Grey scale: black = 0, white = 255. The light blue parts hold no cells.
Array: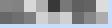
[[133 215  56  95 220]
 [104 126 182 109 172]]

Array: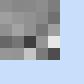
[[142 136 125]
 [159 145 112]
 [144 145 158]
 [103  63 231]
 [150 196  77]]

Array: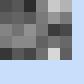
[[ 76  45 201]
 [ 93  89 150]
 [132 144  60]
 [122 137 117]
 [ 54  70 215]]

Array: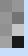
[[136]
 [150]
 [145]
 [162]]

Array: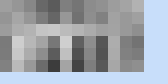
[[159 135  91 117 145 164]
 [149 150 102 113 129 153]
 [156 179 199 180 160 153]
 [122 183 119  96  86 126]
 [123 172  92  80  83 129]
 [129 153  60  67  88 138]]

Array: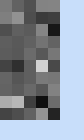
[[122  81 132]
 [127  78  63]
 [ 79  91  23]
 [ 94  97  99]
 [ 92 107 119]
 [ 67  95  73]
 [101  95 119]
 [ 99 105 130]
 [172  63 108]
 [ 68  98  35]]
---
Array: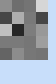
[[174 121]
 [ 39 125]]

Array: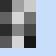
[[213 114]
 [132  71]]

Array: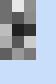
[[ 88 139]
 [ 31  51]]

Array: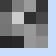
[[204  48]
 [138 153]]

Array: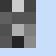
[[ 85  85]
 [176 126]]

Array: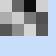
[[203 119]
 [140 212]]

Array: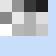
[[232 177]
 [183 177]]
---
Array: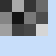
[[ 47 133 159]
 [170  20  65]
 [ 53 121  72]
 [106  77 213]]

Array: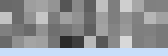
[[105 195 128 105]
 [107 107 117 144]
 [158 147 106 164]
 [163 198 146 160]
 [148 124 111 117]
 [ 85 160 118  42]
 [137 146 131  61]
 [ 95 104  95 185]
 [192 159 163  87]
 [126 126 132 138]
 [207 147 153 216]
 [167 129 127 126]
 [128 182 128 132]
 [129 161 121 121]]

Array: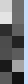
[[212 228  45  76  78  25  90]
 [110 111  96  34  92 165  18]]

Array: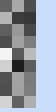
[[ 99 182  95  77 243 208  81  79 211]
 [169  60 152 161  90  29 163 162  98]
 [ 78  55  72 124 186  93 122 125 174]]

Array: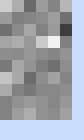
[[205 155 113 164 141 121 195 170 129 130]
 [174 128 139 173 138 166 169 129 145 158]
 [106 134 166 152 151 147 108 120 154 173]
 [156 140 129 202 140 126 142 135 145 145]
 [132 157 154 242 134 112 162 136 135 140]
 [183 113  61 128 148 142 133 142 151 160]]

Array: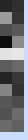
[[ 38 155  77  13 226  93  36 132  86  81 106]
 [ 47  53  88 139 231 105  55  49  75 107  96]]

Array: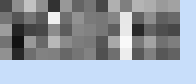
[[ 73 117 157 115 145]
 [142  85  36  18  40]
 [194 117  67 153 110]
 [143  89  72 105 130]
 [ 50 240 140 184 128]
 [152 111  92 139 103]
 [100 146 135 125 117]
 [117 122 130 121 130]
 [ 71 119 119  86  80]
 [176 134  95 168 111]
 [127 231 232 249 237]
 [180  98  39 121  89]
 [173 141  98 163 128]
 [154  96  78 113  87]
 [162 105  71 126  98]]

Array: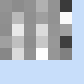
[[148 144 142 160 135]
 [140 185 232 191 218]
 [146 144 146 142 146]
 [177 159 219 199 253]
 [147 146 149 152 150]
 [ 58 250 160  63 128]]
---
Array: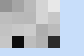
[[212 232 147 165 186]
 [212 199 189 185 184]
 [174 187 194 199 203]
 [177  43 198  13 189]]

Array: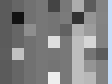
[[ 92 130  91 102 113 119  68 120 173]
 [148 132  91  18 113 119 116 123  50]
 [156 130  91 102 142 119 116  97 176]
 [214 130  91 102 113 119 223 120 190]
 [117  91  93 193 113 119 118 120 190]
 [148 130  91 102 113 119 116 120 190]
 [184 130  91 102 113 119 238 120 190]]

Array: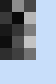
[[141  70  26]
 [  9 182  57]
 [ 53 124  25]
 [ 80 195  14]
 [ 63 113  46]]

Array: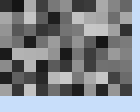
[[133 102  46  21 171  63 120 143  54  59 170]
 [110 167 167 118 197  94  30 105 194 171 165]
 [161  47 148  87 107  54  67 116 123 199 197]
 [112 123 136 112  29 114 156  98 147  92  22]
 [154 130  26 179 177 175 147  25 118  61  99]
 [112 118 139  48 181  28  91  55 145  62 113]
 [ 66 107  31  96  74  41 184 201 121 170 198]
 [150  60 160  54 194  56 111  64  29 147  37]]

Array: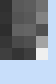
[[ 93 112  48  89]
 [ 89 130  51  84]
 [101  80  45  98]
 [ 80 163  54  74]
 [ 62 239  63  52]]

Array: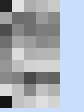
[[185 201  33 225 173]
 [154 136 164 108 112]
 [125 124  78 135 112]
 [137 144 110 168 156]
 [181 182 139 219 176]
 [212 212 150 190 209]
 [104  99 137 128  73]
 [193 177 218 191 135]
 [222 211  20 193 203]]

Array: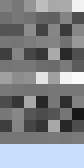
[[170 242 130 119 149 190 169]
 [132  77 113 120 114  99  95]
 [ 58 135  84  85 140  66 134]
 [113 153 119 117 124 130 132]
 [ 40  79  62 133  70  54 170]
 [123  92 117 119 119 108 107]
 [242 250 159 141 145 227 160]
 [119 119 121 117 116 116 120]
 [ 45 130  76  53 168  39 120]
 [118  23 120 135  86  76  85]
 [ 39  78  62 133  69  53 168]
 [119 122 118 117 118 119 121]]
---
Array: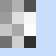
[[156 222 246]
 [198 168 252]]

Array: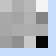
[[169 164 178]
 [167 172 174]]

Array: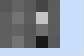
[[ 95 115  93]
 [ 94  99  87]]

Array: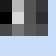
[[  1 215  84]
 [ 71 117  88]]

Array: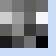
[[206 158 104]
 [ 94 138  55]]

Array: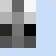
[[177 140 202]
 [ 38 117   5]]
